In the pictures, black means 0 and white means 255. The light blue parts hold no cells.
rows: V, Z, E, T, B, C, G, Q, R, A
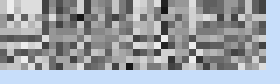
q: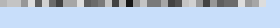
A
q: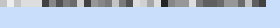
V
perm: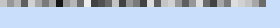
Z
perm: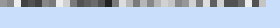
G
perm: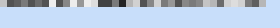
G
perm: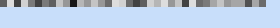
E

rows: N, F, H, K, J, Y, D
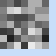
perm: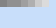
F
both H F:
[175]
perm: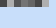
H
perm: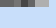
N
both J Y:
[188]
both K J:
[101]

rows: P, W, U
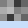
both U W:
[143]
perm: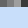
P

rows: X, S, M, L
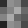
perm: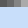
M
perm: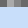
S
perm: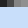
L
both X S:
[132]
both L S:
[132]
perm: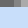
S

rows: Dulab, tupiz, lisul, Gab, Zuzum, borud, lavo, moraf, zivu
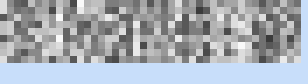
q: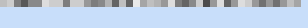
moraf
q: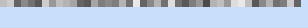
Gab

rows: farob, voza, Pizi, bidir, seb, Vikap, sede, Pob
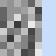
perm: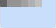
farob
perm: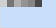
sede
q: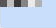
bidir
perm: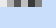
bidir
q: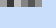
Vikap
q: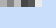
Pob
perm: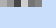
sede

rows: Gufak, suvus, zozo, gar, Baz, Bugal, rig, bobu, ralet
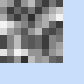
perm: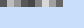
Baz
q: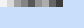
gar

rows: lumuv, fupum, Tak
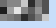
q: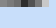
Tak
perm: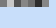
lumuv

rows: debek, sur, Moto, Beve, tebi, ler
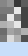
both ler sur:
[121]
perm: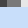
sur
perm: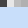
Beve

